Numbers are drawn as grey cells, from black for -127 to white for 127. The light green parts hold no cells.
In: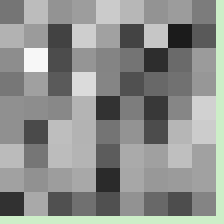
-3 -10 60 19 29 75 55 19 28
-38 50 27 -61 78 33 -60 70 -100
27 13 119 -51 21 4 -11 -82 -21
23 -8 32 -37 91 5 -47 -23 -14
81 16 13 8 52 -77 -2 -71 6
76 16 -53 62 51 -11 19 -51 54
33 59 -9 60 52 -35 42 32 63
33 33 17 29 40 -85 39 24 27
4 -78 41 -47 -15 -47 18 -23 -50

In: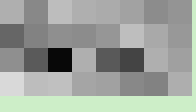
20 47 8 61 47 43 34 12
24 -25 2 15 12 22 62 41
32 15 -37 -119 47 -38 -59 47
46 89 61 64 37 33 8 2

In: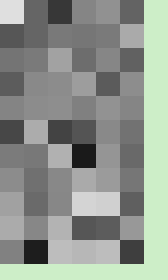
-28 95 -26 -72 5 17
42 -41 -26 -6 -9 -5
-30 -11 -5 34 -18 6
13 -35 9 12 29 -36
5 4 12 14 0 18
-13 -56 44 -60 -43 9
-22 -4 -7 49 -101 21
-9 12 -15 8 42 27
-32 33 -21 7 84 80
24 43 7 51 -41 -35
-65 1 -98 61 55 61

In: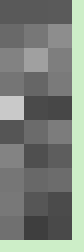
-37 -38 -38
13 -22 -8
-1 2 32
-5 -10 -25
-56 73 -53
-3 -42 -20
-34 3 -48
-19 -9 -23
-52 -7 -41
-54 -15 -65

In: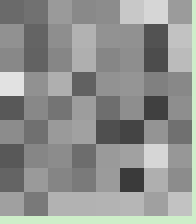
27 -21 -14 26 9 12 72 86
66 16 -28 14 49 18 16 -46
59 8 -29 6 47 6 14 -52
8 97 17 47 -31 18 21 0
14 -40 8 -11 29 -17 13 -63
-16 12 -16 26 33 -48 -59 19
23 -39 6 12 -19 25 33 85
12 -27 25 5 -5 27 -69 47
66 32 -7 50 50 51 54 31

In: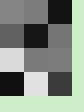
-108 5 -4
-10 -31 -105
-3 90 -5
-68 -111 97

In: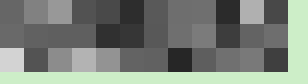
-55 -25 1 24 -45 -54 -82 -38 -17 -16 -84 48
-17 -22 -30 -32 -32 -79 -73 -39 -16 -4 -66 -28
-64 83 -44 12 51 19 -28 -30 -89 -33 -15 -6

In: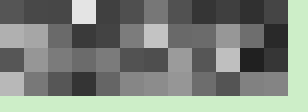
-58 -42 -55 -56 100 -63 -48 -8 -46 -74 -64 -79
-86 48 38 -21 -69 -60 -3 67 -22 -20 23 -17
-73 -41 22 -4 -20 -4 -45 -49 27 -41 63 -95
4 56 -7 -41 -75 -26 6 12 22 -18 -43 1

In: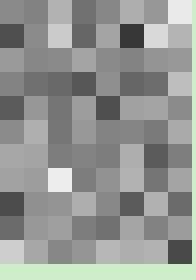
105 10 1 50 -13 7 46 22
52 -48 11 74 -25 35 -72 90
24 26 6 10 35 9 3 19
62 3 -16 -22 -40 15 -25 -19
12 -36 22 -10 30 -48 33 36
43 11 47 -8 24 4 5 -6
-1 39 35 -2 4 -3 46 -37
35 34 30 109 -2 18 51 -11
-20 -51 16 19 46 8 -37 49
27 -20 24 31 -3 -14 38 2
-54 78 39 7 21 56 46 50
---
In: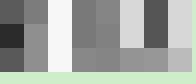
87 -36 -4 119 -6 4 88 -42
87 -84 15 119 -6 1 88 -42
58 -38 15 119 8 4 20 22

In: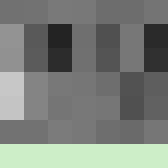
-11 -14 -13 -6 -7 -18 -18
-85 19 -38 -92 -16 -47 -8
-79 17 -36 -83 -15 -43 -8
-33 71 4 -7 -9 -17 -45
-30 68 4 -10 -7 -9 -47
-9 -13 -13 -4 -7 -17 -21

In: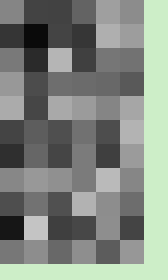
12 5 -60 -61 -28 31
29 -74 -117 -59 -73 47
-13 -6 -85 53 -63 -9
-38 24 -51 -17 -20 -23
38 43 -57 41 27 5
51 -59 -34 -48 -14 -50
27 -80 -25 -58 -4 -64
6 7 24 16 -4 58
-18 -49 -13 -47 50 13
-59 -105 68 -64 -56 14
23 -8 13 -23 14 -35

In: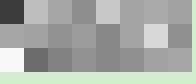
34 -67 61 39 13 71 37 41
15 38 34 19 28 6 37 88
38 119 -20 2 19 7 15 33

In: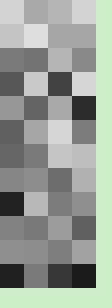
83 82 42 52
37 68 93 38
10 -4 -13 53
86 -40 73 -60
-84 23 -28 42
-3 -31 38 86
61 -25 -4 69
49 5 14 -17
15 -93 57 -3
-31 1 -6 28
34 15 14 -1
-101 -94 -5 -72

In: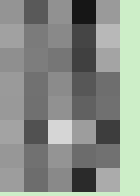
26 20 -38 17 -105
56 33 -4 9 -58
36 15 -2 -9 -63
-17 26 -14 11 -40
-15 25 -15 17 -30
-66 35 -46 86 29
-14 23 -14 20 -19
43 29 -18 9 -85
